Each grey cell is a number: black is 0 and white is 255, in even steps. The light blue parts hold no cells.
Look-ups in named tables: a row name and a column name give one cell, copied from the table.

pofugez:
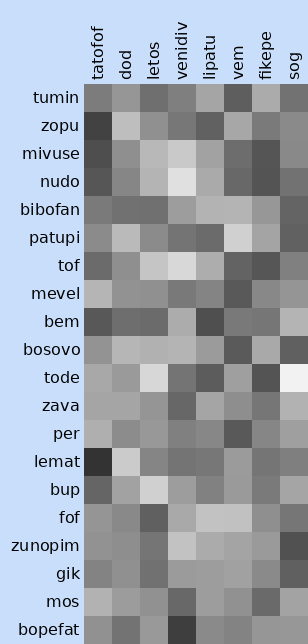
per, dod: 140
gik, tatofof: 131
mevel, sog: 149
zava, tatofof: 165
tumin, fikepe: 171
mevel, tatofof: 181
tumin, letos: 111
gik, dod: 144
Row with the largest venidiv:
nudo

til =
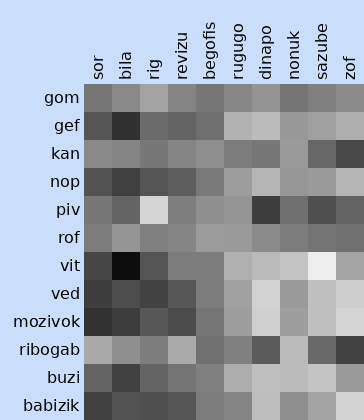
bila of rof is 149
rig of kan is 119
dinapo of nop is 181
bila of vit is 13
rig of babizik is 80
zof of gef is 175
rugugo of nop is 156
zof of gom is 140
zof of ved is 206
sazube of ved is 191
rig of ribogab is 125
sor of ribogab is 168
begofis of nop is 121
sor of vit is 70
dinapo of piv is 62
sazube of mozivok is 191
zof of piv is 100
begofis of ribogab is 113
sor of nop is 83
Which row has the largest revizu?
ribogab

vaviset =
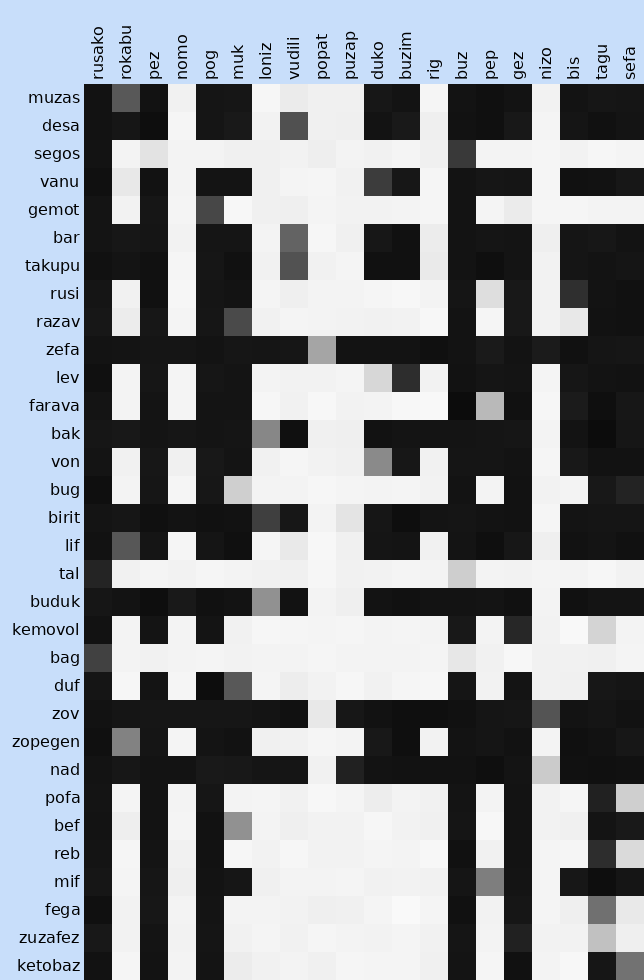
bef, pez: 19
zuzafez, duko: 242
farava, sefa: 23
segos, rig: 240
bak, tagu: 12
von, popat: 242
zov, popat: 232
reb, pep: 241
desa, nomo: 245
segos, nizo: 245

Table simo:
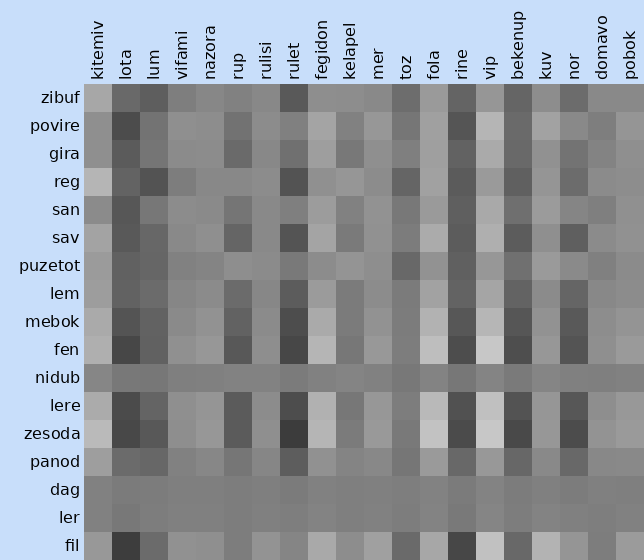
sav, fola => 171
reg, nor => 108
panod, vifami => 129
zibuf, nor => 108
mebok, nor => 89
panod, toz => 118
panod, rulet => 93
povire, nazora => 141
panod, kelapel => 132
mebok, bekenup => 86
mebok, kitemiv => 170
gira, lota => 91
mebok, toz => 124
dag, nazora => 127

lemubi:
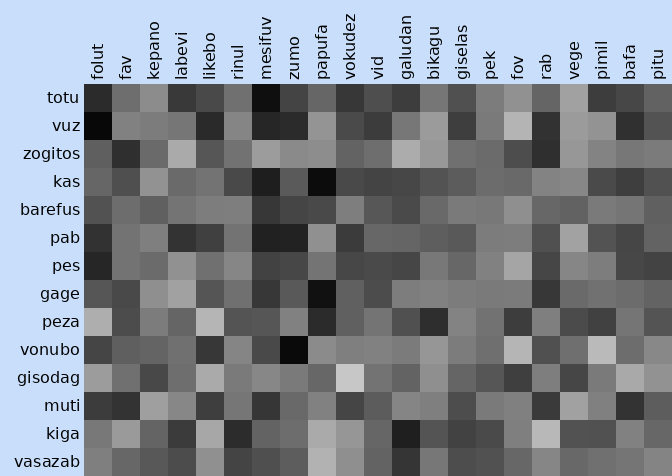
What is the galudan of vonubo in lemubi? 123
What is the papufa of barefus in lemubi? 73
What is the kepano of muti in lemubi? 159
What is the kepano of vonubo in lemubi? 100
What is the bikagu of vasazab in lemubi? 119
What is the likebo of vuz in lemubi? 42
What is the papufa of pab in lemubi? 144
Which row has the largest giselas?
peza

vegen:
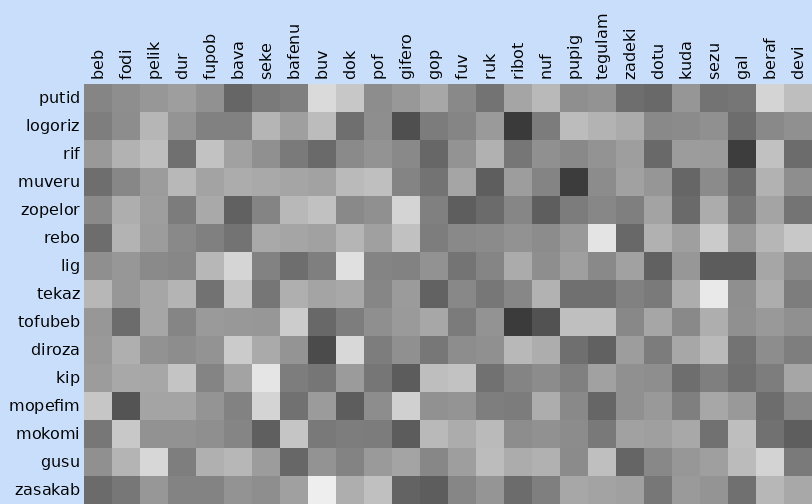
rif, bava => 161
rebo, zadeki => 104
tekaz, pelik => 166
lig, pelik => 138
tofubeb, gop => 167
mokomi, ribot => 141
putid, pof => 141
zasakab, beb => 107
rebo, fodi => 179
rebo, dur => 137
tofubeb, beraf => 153
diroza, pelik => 146
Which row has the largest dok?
lig

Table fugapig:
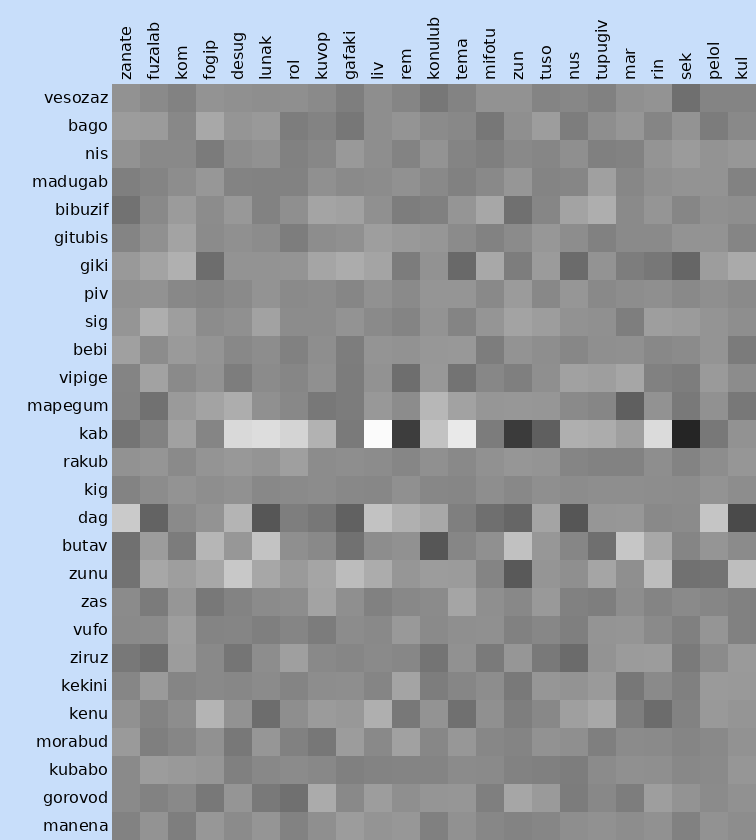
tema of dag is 127
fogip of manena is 151
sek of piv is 137
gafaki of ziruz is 134
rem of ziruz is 135
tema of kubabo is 139
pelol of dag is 197
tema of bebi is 152
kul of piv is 138
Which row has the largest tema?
kab

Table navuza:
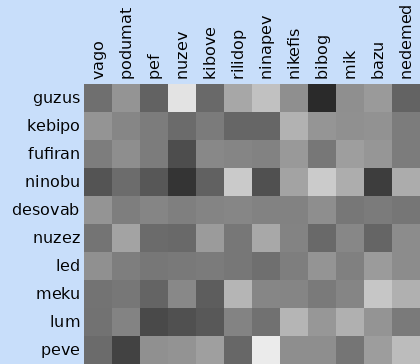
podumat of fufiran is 142
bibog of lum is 151
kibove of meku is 93
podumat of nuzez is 163
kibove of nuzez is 155
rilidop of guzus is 167
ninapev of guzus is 193
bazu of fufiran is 150
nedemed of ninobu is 172
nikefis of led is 126
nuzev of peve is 147
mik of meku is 133
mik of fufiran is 158
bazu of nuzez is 101
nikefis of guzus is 143
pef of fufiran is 124

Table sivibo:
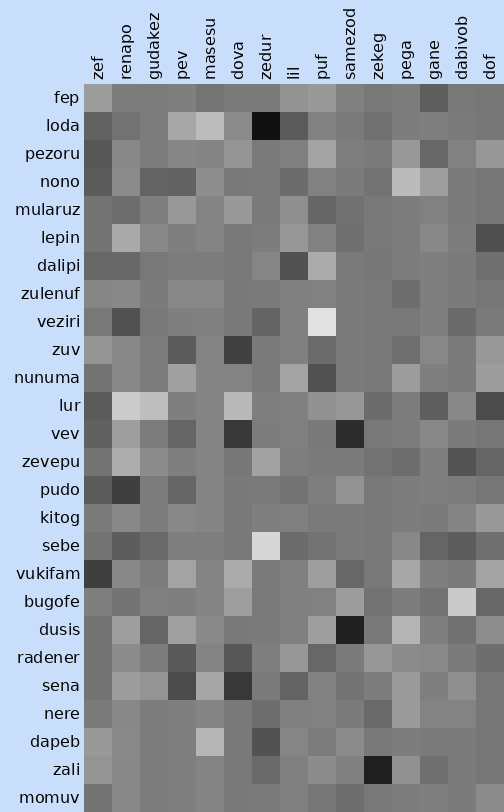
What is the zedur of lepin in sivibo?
125
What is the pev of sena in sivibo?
76
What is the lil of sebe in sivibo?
107
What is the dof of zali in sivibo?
118
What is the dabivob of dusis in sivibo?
113
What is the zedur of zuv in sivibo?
122
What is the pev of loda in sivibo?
167
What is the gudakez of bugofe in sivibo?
128

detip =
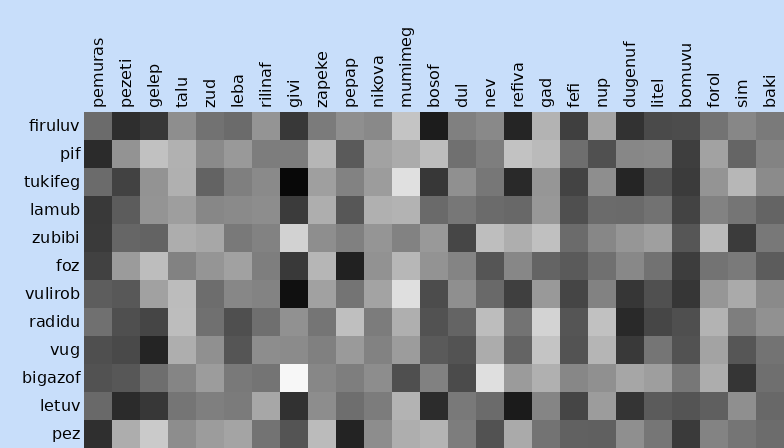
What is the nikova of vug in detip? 130
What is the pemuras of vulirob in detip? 93
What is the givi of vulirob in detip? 16
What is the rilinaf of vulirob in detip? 131
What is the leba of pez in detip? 164
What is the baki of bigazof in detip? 111
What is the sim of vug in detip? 86
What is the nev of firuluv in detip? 137
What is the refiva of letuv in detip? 27

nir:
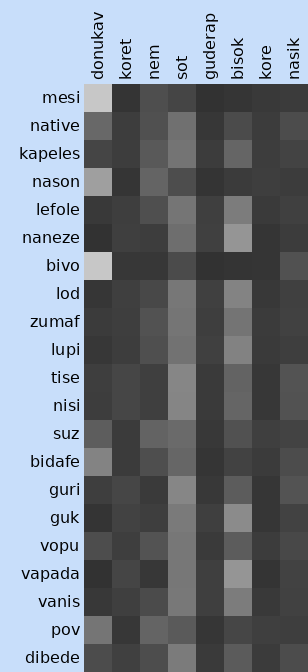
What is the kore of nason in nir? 62
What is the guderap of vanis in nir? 63
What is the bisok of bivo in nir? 52
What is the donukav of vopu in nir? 77
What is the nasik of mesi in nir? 59
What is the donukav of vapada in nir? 50
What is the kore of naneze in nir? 53
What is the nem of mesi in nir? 78
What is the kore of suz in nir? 63
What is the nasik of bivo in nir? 81
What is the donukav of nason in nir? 159
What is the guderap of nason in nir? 52
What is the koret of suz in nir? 59
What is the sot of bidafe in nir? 102
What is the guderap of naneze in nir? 64
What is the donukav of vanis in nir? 56
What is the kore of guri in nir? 54
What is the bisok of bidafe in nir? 66
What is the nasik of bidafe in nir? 76

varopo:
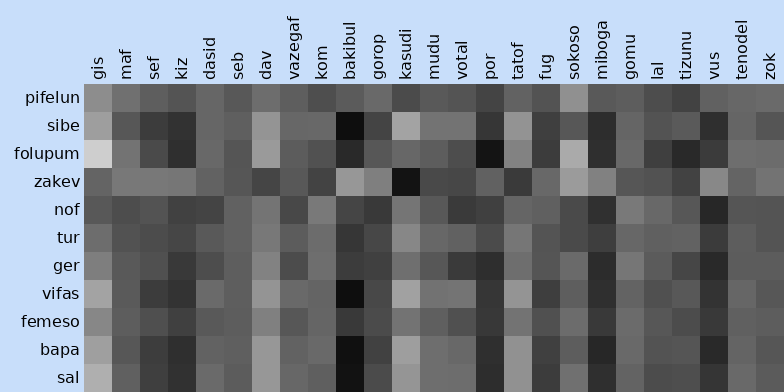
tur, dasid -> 89
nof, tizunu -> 87
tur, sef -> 76
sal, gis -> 175
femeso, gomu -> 107
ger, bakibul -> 60
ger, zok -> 92
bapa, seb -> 95
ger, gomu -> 118
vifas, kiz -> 51
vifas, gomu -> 99
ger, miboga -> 44
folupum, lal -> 63
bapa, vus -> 41
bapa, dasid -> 98
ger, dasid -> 77
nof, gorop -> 57

